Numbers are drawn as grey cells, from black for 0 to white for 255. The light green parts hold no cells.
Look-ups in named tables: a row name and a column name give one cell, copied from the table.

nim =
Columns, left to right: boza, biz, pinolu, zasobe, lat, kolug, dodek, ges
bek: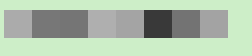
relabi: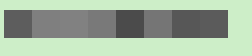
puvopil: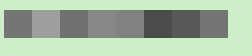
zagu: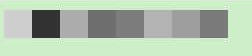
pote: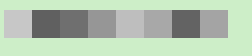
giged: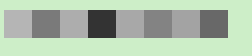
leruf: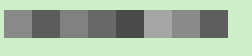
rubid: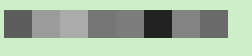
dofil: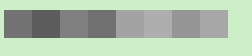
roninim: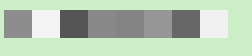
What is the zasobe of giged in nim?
51
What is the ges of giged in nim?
104
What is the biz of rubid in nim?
155
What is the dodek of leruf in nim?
138
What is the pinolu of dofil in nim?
128
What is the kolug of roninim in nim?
150
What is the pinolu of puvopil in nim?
112
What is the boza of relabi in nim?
93
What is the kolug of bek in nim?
57
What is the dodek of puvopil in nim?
89
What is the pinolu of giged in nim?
173
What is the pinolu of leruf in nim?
129
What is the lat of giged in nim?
168
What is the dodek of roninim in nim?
103
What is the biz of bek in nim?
119
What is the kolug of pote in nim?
168
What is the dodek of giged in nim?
163

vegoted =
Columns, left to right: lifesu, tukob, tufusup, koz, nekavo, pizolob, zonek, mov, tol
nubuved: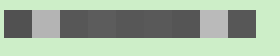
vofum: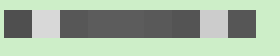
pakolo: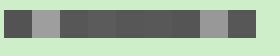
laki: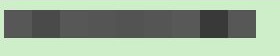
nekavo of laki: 83
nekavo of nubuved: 87
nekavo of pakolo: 87
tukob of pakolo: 158
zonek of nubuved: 85
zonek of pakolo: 85
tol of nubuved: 87
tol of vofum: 86
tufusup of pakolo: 87
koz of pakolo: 91
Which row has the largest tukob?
vofum

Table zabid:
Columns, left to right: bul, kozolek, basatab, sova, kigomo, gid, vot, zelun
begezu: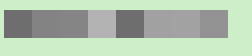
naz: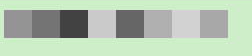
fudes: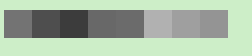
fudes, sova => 104
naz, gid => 176
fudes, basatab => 60
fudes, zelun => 148
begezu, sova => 179
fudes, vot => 159
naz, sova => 202
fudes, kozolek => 78
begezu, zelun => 147
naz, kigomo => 102
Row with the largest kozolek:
begezu

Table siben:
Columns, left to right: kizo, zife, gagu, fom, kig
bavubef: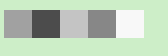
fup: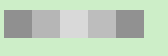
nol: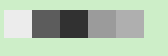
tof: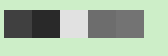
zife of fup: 182
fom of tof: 109
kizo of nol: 236
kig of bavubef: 248
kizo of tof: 64
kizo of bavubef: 161
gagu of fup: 217
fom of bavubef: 135
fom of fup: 189
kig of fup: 145
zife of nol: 92
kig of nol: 175
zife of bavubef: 76
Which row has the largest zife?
fup

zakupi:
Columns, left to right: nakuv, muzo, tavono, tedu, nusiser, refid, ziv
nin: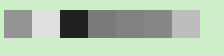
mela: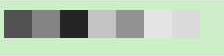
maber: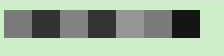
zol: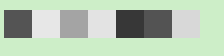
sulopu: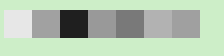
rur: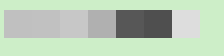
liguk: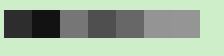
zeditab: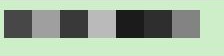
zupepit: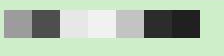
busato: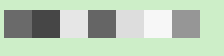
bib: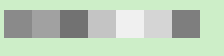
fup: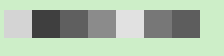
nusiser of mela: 146
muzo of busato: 70
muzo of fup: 63
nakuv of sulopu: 231
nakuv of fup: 212
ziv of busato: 150
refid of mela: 228
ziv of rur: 221
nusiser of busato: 221

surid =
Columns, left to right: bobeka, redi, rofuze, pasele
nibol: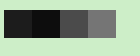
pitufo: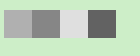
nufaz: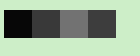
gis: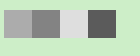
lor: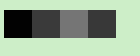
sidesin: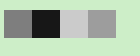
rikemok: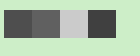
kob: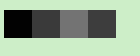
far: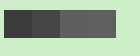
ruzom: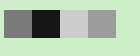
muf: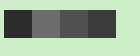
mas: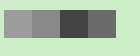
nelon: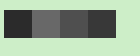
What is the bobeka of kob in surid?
2
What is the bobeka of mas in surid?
156
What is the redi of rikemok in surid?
96
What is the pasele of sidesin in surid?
157
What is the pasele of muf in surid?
59
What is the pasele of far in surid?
95

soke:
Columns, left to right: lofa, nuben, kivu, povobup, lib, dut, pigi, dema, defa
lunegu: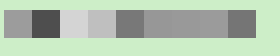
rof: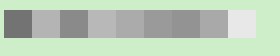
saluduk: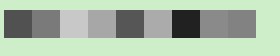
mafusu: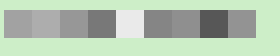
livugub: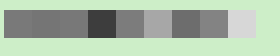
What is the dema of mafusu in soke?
87
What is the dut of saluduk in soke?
171
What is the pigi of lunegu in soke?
153
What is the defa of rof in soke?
232
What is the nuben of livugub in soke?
117
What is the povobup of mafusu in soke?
120
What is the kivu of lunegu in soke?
212
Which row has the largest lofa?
mafusu

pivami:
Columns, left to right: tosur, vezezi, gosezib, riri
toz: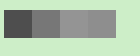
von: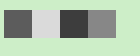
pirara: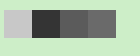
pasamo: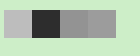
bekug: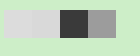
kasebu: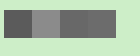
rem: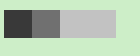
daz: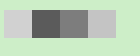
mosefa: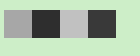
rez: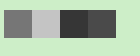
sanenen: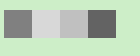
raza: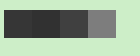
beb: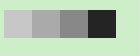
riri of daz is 196
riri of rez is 74
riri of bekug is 156
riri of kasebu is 108
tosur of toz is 78
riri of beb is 36
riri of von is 135
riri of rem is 194
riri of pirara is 106
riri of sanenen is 99
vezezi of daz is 91
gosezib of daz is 125
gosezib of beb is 136
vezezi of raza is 49
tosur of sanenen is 128
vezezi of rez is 196
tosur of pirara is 200
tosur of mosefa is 167

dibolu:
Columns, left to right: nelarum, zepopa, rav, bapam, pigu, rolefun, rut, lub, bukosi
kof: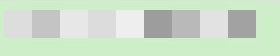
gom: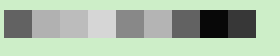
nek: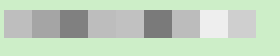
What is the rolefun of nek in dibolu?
122
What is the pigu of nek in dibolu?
193
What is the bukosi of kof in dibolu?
162
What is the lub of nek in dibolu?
238
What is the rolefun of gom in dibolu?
180
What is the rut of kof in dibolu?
185
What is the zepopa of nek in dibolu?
165
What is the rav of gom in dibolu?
188
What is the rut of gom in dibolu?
98
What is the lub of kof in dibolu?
226
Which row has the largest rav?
kof

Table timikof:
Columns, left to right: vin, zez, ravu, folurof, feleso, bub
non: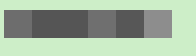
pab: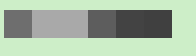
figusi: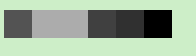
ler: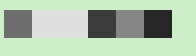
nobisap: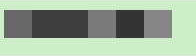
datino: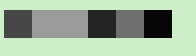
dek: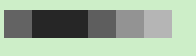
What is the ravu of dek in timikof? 38
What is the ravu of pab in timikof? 169
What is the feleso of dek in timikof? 147
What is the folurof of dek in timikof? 94
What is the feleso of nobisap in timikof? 53
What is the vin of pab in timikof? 110
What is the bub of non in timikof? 141
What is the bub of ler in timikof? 38
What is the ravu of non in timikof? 85
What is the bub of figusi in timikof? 0
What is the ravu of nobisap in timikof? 63
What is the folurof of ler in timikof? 60
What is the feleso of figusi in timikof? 48
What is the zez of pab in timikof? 169
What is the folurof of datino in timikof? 36
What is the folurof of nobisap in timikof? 122
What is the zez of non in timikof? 85
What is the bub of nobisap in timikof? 134
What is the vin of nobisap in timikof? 103
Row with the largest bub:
dek

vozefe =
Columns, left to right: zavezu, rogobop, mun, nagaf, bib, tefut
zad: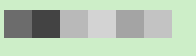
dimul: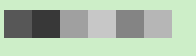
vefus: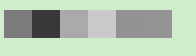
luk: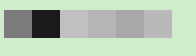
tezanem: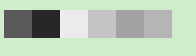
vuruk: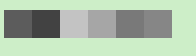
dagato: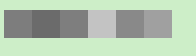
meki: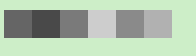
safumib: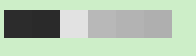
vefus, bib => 146
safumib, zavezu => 44
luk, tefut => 185
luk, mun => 192
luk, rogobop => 26
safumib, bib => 179
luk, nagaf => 181
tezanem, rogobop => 38
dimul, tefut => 182
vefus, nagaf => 201
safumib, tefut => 175
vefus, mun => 170
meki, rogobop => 73
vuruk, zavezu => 92
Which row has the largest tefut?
zad

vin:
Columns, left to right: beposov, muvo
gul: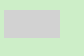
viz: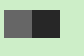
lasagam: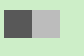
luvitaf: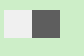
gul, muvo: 210
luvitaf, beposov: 240
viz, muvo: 39
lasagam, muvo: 188
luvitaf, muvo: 94
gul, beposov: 210
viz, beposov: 102
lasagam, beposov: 88

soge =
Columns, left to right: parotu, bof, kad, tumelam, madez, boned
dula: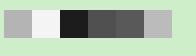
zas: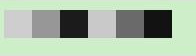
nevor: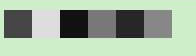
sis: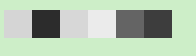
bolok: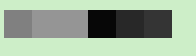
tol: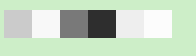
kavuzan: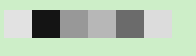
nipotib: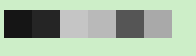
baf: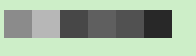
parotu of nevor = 70
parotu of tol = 203
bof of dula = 244
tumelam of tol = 46
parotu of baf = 139
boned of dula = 187
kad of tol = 121
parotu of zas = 206
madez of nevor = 39

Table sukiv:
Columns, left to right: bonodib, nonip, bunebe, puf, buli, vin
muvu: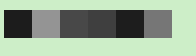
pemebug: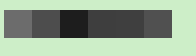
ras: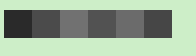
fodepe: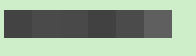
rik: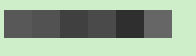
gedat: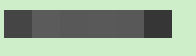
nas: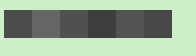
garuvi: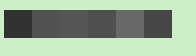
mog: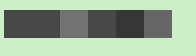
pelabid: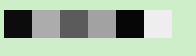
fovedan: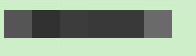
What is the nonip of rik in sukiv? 82
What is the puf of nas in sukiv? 62
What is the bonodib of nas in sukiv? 76
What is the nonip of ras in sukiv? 75
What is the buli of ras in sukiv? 107
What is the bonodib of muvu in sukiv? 28
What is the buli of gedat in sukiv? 88
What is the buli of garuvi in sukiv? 104

